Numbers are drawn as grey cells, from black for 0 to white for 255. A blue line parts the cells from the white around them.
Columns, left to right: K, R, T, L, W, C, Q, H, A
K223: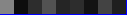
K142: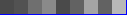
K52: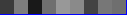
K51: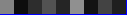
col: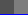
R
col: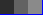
C
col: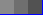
L
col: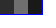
T
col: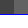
H

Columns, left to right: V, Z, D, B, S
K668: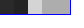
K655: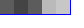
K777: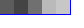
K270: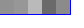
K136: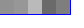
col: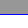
Z
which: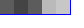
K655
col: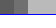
D
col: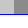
S
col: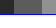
V
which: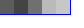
K777

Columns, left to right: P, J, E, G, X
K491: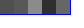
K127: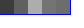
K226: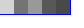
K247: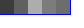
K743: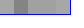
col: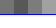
G
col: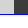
P
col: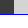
P
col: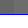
X
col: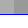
E

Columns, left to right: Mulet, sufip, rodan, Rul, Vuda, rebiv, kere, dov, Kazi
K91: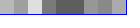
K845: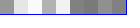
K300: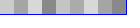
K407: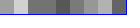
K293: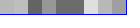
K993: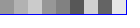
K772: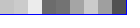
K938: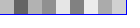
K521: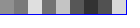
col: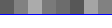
rebiv
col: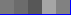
rebiv
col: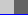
sufip
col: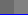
Vuda
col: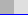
rodan

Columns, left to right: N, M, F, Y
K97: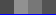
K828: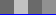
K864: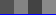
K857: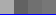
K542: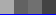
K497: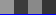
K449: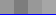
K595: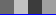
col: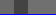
F
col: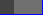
F
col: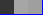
Y
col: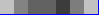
M
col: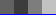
M
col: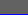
M
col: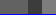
M

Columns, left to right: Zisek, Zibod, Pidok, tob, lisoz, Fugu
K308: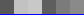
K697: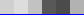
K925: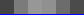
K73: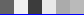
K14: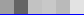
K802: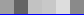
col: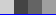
Zisek
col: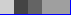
Zisek

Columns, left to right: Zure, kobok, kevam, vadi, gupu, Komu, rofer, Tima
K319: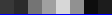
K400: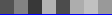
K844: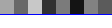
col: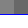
kobok
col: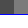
gupu
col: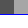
Zure
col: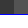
Zure
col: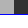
vadi

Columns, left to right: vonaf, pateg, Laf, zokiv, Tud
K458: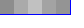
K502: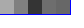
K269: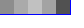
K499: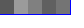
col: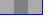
pateg
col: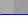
pateg
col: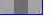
zokiv
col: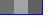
zokiv
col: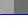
zokiv
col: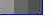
Tud

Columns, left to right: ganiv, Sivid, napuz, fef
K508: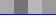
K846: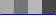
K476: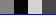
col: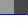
fef
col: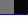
Sivid
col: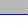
napuz
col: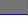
Sivid
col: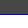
fef

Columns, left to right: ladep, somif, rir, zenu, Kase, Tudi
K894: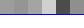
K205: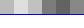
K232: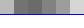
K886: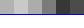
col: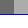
rir
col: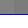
zenu
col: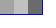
rir
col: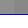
Tudi
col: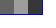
Kase

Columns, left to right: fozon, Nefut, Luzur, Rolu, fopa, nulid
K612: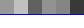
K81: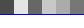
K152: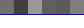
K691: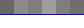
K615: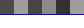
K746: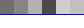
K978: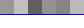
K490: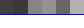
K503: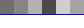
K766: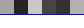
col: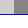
fopa
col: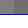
nulid

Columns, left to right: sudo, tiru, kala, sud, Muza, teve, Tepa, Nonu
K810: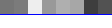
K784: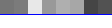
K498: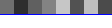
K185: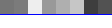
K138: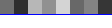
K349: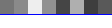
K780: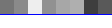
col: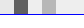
kala
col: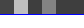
Tepa
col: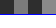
tiru
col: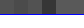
Nonu
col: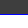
Tepa

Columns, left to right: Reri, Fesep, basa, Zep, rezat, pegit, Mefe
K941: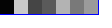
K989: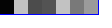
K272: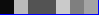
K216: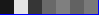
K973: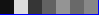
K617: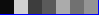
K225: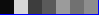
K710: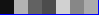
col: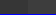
basa
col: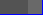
Zep
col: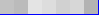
Fesep
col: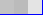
Fesep
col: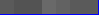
Zep
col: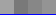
Mefe
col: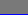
pegit

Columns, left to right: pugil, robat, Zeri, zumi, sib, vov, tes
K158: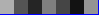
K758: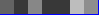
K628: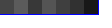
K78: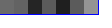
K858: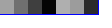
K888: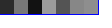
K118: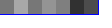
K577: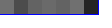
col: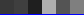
sib
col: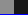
tes
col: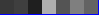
sib
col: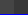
sib
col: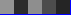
tes
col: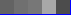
robat

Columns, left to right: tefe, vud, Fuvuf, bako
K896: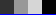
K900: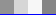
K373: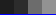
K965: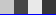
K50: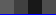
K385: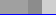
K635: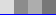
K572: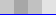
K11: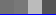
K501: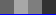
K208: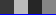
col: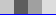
tefe
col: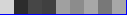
vud
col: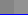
bako
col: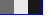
Fuvuf

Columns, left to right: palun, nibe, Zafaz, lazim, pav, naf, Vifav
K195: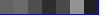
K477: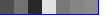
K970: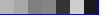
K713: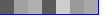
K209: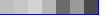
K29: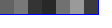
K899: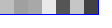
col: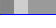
naf
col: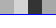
Zafaz
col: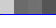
pav
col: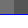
pav
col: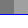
nibe

